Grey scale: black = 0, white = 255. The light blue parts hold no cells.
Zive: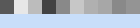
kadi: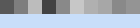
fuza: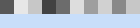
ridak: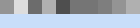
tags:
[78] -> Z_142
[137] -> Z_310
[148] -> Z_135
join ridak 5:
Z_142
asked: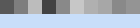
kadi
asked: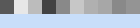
Zive
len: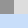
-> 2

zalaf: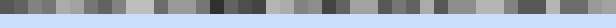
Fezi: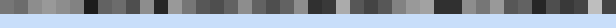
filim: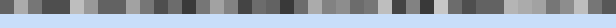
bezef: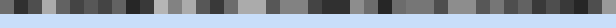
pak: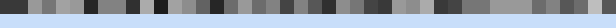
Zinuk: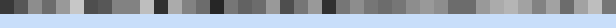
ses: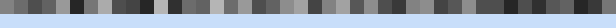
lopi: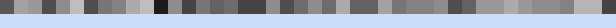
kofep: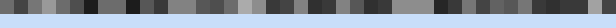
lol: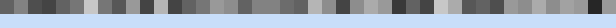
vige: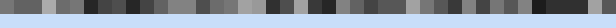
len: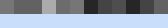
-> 12
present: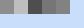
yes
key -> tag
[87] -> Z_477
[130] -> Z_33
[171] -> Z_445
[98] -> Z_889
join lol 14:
Z_889
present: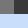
yes

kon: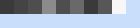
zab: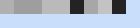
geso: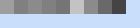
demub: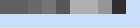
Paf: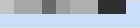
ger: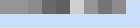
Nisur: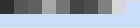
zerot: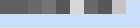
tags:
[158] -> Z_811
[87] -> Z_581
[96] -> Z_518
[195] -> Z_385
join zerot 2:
Z_518
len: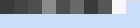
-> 9
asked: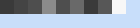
kon
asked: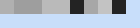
zab

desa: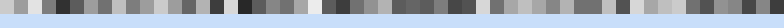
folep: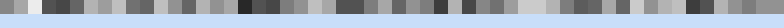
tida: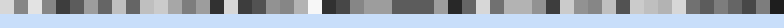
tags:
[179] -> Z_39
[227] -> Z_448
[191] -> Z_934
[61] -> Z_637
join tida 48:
Z_39
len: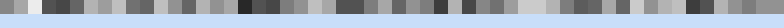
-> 56
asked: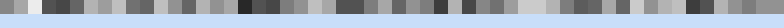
folep

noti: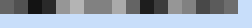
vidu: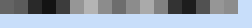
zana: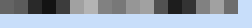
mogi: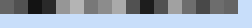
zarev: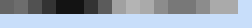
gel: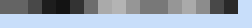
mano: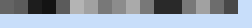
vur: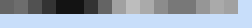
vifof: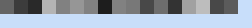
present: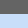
yes
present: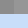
no
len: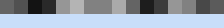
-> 16

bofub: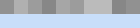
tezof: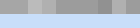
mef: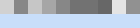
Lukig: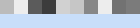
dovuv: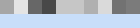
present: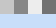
yes
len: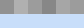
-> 6
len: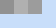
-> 3

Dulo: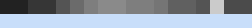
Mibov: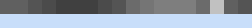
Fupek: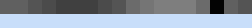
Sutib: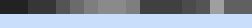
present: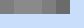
no
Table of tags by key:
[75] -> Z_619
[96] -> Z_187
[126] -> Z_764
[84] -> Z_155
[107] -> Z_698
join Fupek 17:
Z_187
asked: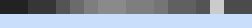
Dulo
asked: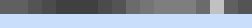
Mibov

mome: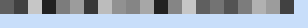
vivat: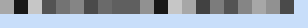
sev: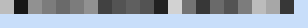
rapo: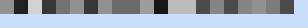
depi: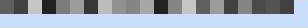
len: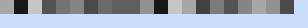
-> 21
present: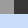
yes
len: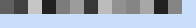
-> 13
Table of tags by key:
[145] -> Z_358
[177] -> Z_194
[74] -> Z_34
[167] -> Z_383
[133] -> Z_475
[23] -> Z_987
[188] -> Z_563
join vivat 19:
Z_383
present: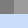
yes
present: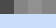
no

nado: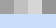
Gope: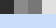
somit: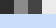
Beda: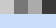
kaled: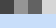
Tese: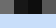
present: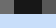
no
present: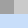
no

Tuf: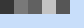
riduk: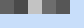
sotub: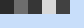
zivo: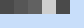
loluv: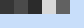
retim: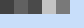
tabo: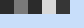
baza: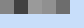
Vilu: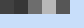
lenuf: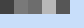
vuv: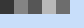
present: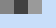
yes
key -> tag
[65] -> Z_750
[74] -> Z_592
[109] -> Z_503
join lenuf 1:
Z_750
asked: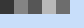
vuv
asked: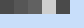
zivo

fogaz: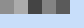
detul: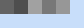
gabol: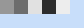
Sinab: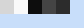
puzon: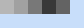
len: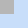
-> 1
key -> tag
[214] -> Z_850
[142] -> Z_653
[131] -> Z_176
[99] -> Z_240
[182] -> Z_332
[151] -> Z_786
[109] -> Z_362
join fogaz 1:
Z_653
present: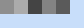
yes
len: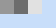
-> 3

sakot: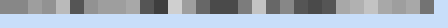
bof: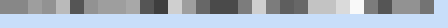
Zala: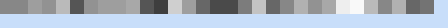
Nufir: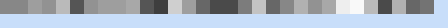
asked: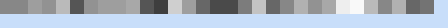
Zala
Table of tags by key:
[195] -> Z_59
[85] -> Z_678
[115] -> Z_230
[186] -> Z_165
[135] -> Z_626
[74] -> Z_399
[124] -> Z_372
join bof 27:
Z_372
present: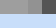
no
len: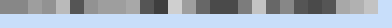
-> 27
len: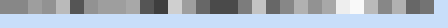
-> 31

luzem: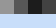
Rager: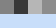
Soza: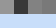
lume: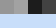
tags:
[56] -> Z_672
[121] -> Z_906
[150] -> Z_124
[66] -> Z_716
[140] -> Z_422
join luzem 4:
Z_716
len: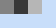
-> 3
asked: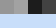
lume

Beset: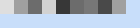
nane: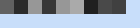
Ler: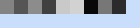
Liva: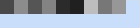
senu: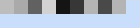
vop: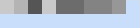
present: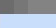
no
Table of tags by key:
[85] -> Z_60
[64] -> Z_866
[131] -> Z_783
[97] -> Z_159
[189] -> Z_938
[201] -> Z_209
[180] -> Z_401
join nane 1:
Z_159
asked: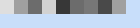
Beset
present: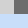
no
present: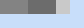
no
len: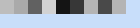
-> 9

